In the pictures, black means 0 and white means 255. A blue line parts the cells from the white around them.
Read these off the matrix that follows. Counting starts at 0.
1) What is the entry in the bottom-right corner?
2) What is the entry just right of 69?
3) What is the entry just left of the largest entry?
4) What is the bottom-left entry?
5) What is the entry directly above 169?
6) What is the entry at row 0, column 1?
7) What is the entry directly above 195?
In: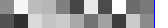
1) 140
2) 233
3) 75
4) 81
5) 69
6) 247
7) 182
